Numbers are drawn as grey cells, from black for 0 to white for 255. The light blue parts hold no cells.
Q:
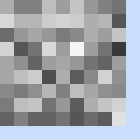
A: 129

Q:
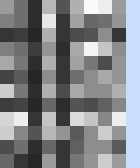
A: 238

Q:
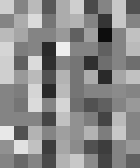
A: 200

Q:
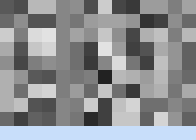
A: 126

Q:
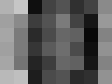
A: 67

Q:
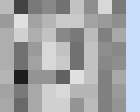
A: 216
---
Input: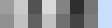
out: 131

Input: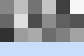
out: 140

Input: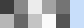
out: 236

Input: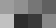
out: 144

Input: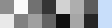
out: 210

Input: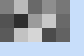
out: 155

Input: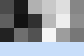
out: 185

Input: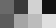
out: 57

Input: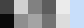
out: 129
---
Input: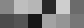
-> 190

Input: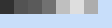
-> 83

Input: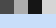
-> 172

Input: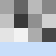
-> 101

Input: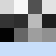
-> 247

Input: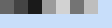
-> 68

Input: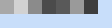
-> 210
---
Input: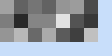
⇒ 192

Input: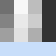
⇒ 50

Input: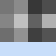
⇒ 83

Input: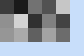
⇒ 108

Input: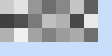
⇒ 110

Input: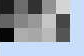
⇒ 85

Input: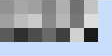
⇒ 26

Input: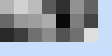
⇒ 222
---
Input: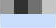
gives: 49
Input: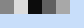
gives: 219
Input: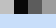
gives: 8
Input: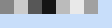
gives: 203
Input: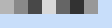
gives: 137
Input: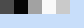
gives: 5
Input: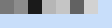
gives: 140
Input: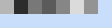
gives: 44
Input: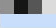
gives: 21
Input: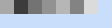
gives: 60
